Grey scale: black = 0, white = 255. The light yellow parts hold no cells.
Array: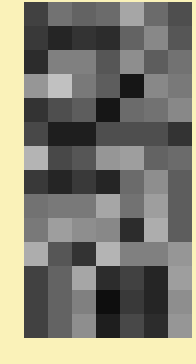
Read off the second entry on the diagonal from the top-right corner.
136
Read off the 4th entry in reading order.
107
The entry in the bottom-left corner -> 65
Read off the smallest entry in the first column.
44
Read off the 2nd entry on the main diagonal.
37
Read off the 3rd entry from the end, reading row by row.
72
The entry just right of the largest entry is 121
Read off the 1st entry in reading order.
65
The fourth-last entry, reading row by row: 30
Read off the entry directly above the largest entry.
128
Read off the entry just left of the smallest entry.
128
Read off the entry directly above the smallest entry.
44
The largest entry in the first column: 180
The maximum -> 193
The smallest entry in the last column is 51
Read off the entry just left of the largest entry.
150
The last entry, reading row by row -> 150
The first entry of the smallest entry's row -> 65
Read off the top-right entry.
78
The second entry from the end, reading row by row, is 44
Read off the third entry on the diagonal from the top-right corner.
142
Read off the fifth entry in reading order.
166
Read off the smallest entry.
14
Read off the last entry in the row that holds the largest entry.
121
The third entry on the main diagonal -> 128
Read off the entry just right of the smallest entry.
57
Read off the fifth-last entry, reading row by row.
142
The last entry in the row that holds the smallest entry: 142

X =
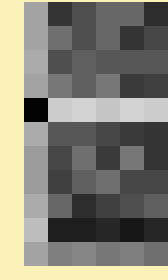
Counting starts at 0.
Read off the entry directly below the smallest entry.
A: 171
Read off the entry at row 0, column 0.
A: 163
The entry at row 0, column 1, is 52
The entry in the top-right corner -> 45
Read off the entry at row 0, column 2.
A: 79
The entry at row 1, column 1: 111
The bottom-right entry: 111
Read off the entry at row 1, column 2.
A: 79
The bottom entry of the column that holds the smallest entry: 163
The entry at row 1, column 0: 163
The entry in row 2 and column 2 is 95
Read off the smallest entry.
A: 3

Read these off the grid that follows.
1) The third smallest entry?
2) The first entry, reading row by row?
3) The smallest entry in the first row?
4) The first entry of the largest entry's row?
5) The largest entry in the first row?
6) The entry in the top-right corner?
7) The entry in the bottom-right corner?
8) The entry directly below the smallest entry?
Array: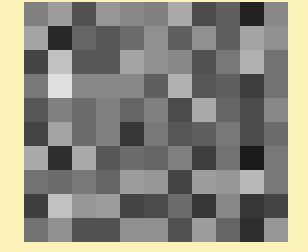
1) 40
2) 128
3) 34
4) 120
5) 170
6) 136
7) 150
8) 185

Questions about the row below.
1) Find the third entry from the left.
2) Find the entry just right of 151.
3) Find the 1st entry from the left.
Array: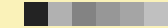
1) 131
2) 165
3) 35

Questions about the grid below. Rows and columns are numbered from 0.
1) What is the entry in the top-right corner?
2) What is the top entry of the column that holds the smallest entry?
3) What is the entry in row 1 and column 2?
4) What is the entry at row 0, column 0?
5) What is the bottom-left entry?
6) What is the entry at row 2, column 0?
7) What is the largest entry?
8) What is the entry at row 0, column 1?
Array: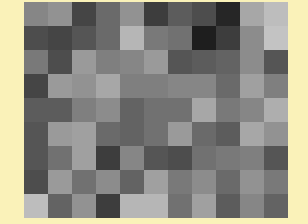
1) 189
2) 77
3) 85
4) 134
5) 189
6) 121
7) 195
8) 146
